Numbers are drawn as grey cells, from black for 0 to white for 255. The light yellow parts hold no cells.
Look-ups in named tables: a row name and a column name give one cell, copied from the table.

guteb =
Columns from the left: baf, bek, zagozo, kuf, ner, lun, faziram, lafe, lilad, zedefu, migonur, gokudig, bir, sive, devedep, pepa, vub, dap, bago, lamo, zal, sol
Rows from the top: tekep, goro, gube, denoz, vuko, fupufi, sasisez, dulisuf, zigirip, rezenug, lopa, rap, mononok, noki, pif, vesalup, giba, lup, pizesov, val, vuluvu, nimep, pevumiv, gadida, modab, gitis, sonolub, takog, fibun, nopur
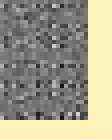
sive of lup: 120
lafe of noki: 118
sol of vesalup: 126
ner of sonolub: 118
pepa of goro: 45
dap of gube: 114
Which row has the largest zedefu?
zigirip

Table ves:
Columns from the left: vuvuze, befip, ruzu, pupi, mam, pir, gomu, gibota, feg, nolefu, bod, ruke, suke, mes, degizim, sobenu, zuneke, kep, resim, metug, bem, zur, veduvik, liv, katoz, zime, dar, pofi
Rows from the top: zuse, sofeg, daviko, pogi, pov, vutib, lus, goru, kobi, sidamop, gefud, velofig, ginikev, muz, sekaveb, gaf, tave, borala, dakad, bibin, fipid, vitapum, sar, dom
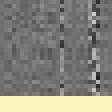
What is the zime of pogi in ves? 116
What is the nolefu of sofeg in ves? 116
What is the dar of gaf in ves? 123
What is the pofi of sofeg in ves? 114
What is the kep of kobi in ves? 108
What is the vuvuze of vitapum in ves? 111
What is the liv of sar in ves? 194
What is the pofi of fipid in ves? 117
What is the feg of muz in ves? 105
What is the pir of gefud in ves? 108
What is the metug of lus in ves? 125
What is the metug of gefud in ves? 125
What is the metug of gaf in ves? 109
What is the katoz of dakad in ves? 55
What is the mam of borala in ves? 114
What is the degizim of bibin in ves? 118
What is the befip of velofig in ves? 119
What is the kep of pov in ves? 120
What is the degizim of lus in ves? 122

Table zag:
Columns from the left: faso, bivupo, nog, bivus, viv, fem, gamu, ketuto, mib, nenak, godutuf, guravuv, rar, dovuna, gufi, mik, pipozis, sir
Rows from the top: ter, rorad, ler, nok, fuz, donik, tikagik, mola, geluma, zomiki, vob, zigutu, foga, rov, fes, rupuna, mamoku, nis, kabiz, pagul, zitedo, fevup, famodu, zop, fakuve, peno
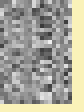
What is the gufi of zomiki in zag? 167
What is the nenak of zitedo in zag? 131
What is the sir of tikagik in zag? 218
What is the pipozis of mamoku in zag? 224
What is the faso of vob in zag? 129
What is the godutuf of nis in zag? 216
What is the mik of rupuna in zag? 158
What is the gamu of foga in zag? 142
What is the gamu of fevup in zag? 150
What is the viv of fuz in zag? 94
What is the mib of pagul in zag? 194

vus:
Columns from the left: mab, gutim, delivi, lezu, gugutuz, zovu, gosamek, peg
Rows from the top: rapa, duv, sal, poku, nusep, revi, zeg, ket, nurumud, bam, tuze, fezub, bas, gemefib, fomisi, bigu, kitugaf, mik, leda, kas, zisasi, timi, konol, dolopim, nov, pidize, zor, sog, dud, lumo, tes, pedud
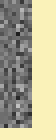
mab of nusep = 141
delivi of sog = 133
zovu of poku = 154
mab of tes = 110
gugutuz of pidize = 147
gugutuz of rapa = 110
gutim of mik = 65
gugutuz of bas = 110
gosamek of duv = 109
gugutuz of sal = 112
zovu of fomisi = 111
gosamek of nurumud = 110
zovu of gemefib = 66
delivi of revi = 85
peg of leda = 80
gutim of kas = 110
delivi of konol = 120
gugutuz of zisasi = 120
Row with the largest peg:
bas

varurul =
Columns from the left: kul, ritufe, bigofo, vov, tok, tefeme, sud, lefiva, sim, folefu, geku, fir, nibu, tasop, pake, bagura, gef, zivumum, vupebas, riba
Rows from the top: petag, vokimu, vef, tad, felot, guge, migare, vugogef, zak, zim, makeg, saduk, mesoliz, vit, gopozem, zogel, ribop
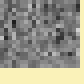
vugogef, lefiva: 92
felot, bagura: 98
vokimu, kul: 131
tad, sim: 102
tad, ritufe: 93
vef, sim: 119
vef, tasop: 91
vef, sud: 107
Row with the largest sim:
zak

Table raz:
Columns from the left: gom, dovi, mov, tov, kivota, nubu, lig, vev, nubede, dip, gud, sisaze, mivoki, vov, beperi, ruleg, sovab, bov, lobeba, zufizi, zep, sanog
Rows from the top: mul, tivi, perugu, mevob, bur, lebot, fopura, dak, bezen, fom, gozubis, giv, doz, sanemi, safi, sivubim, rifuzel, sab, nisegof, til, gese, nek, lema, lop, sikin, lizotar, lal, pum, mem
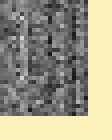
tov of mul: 109
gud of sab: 106
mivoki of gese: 67
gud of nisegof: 84
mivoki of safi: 91
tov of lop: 172
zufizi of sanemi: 112
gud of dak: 122
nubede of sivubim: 106
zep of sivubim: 104
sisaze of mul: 132
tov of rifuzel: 117
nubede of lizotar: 111

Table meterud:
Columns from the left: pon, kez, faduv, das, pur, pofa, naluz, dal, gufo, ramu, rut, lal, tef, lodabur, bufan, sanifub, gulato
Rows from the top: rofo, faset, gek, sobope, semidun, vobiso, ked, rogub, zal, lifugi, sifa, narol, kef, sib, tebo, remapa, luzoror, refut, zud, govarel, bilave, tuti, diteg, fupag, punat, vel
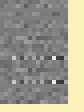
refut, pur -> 155
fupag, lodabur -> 141
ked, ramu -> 137
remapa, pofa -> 121
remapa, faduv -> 114
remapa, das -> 128
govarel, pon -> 136
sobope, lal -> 120
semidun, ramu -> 126
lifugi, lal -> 105
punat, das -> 133
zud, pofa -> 133
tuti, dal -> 127
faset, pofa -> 132
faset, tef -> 154
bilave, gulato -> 167
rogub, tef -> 120
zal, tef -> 127

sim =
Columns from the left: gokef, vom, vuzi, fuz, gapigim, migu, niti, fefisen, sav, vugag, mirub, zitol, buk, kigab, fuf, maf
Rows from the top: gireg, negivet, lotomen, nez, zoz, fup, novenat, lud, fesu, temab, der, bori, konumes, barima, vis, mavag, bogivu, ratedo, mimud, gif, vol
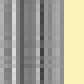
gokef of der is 170
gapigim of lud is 134
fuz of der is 202
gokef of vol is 172
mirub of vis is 99
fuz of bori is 198
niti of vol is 125
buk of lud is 135

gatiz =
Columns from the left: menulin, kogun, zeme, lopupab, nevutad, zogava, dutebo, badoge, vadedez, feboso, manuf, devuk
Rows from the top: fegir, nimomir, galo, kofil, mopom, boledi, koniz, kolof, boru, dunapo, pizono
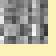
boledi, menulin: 230
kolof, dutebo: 109
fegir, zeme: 112
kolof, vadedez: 235
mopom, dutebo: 189
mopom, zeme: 99
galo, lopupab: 97
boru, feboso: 164
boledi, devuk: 160
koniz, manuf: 82
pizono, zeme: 114
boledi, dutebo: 182
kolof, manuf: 110
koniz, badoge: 144
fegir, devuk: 102
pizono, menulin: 209
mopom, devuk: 162
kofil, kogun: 147

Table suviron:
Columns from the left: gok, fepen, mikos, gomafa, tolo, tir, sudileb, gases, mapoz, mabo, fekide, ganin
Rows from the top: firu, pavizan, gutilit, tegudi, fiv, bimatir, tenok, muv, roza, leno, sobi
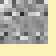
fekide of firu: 100
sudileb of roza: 90
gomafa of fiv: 124
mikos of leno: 161
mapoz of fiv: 140
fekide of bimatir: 144
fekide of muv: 140

